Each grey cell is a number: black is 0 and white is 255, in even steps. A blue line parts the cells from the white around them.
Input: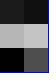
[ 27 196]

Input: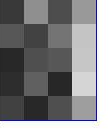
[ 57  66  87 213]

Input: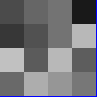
[ 75  81 184 119]

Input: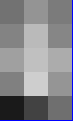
[114 186 172]

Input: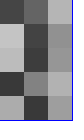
[ 69  67 150]

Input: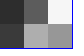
[ 45 174]

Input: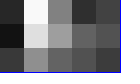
[ 39 223  99]
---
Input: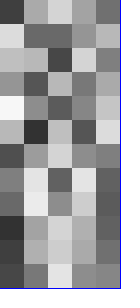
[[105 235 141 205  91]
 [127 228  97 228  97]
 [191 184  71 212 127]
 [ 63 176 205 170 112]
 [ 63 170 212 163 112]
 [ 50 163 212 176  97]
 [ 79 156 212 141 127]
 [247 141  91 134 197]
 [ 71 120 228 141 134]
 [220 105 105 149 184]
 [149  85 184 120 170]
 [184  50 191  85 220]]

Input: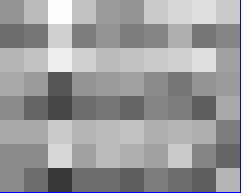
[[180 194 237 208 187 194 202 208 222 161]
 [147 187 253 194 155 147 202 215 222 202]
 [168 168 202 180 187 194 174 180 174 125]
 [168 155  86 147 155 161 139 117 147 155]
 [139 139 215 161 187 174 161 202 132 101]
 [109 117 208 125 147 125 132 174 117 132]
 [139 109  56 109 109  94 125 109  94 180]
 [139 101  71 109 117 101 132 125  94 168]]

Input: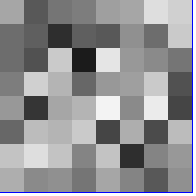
[[195 222 195 132 195  46 132 152]
 [125 208 180 103 152 159 202  81]
 [103 188 180 202  69 174  75 188]
 [174 138 144 117 166 132  88 144]
 [109  95  46  95  88 144 109 202]
 [166  88 117 125 159 166 222 208]
 [109  81 202  27 229 152 138 117]
 [152  53 166 180 243 138 235  69]]

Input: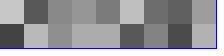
[[ 67 185 143 172 172  88 131  75 178]
 [199  88 137 150 123 191 109  96 157]]

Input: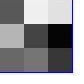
[[ 88 239 225]
 [104 117  55]
 [181  68   5]]

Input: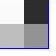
[[190 147]
 [250  45]]

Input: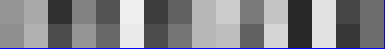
[[142 176  76 149 103 233  76 116 183 190  97 212  41 226  55 109]
 [149 168  49 130  82 239  62  97 183 204 122 196  41 226  69 109]]
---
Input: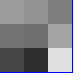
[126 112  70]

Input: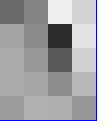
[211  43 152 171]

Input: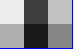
[194  24]

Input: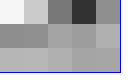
[143 157 176]

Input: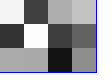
[195  62 169]

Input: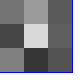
[ 90 217 128]

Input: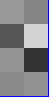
[133  85]
